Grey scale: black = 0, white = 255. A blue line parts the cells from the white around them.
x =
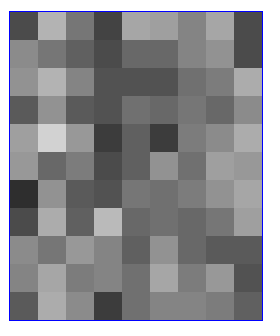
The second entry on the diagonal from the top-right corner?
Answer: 146
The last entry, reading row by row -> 96
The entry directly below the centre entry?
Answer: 118
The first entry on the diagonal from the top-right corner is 75
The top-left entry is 75
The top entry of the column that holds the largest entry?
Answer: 179
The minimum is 46
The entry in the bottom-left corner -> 90
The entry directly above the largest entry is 146
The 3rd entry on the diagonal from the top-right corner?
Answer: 112
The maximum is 210
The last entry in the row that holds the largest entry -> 172
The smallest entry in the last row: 60
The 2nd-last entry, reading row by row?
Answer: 124
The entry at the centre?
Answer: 96
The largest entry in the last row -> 172
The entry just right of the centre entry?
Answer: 146
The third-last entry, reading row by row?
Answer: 132
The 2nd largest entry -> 186
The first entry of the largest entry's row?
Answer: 159
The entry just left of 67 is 118
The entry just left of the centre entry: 75
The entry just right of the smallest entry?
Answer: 146
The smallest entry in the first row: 67
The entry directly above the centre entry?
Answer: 96

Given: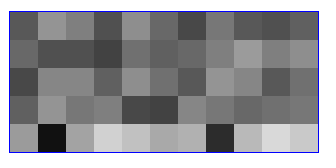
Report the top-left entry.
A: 88
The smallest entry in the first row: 72
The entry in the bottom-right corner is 201
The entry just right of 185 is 217
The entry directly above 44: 119
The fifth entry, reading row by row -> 142
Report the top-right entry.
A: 96
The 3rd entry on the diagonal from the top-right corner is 134
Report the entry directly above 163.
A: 119
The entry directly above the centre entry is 96
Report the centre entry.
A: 112
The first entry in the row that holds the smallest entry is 155
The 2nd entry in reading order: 148
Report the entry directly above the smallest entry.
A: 148
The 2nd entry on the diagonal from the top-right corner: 127

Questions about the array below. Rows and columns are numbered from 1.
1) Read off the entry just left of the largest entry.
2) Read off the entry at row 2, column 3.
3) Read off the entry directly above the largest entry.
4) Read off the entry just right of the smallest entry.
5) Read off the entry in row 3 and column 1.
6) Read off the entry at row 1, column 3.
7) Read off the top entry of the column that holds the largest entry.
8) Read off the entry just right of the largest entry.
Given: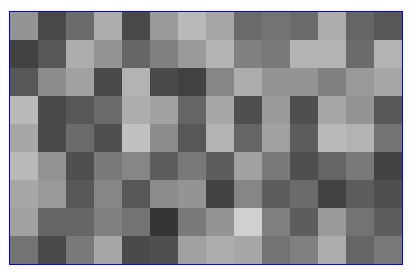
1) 148
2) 173
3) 134
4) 121
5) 87
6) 107
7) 107
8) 128

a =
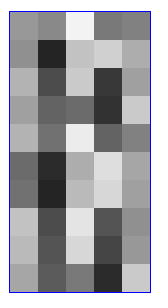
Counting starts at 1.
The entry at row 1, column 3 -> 243
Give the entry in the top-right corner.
129
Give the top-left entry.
152
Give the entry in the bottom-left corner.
166
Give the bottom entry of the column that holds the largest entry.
121
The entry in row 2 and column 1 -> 144
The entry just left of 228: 76
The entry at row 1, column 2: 137
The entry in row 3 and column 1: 179
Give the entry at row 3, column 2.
76
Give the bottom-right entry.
202

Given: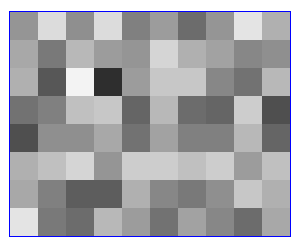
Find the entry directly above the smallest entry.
156
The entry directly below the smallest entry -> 199
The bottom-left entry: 228
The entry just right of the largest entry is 46
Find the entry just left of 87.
176
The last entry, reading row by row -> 168
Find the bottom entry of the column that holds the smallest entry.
184
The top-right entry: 176
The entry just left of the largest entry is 87
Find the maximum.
243
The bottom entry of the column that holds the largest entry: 108
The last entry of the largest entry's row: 184
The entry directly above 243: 184
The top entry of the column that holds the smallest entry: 220
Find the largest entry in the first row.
228
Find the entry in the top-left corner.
149
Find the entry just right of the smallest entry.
156
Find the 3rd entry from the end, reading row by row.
135
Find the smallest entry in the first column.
79
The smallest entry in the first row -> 108
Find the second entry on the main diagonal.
121
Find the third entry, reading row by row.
143
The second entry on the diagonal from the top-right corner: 135
